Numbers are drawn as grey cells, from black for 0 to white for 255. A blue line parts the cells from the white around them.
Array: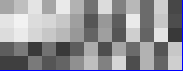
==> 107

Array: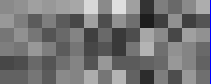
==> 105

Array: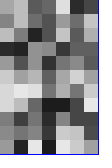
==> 223

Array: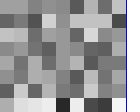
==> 180

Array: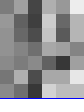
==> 175

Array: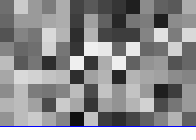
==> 97
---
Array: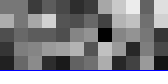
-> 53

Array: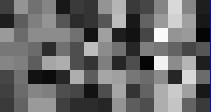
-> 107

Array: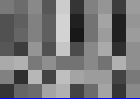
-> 143

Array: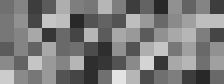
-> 145

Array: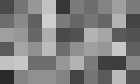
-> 96

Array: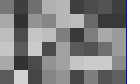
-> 155

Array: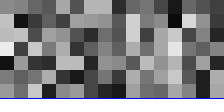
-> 37

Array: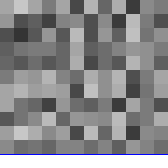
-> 173

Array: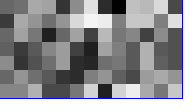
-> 81
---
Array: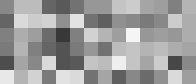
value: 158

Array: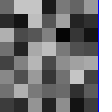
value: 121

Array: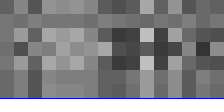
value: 85

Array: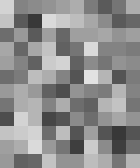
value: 90

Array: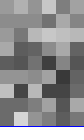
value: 199

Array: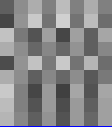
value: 128

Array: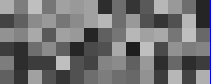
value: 153

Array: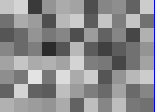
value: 142
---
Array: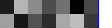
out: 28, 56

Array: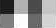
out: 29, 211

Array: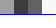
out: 160, 248

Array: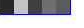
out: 41, 91

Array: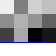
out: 237, 23

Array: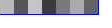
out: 185, 98

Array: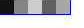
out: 19, 167
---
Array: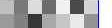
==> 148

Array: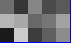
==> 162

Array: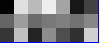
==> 135

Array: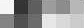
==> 203

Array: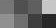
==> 40

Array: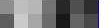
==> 73
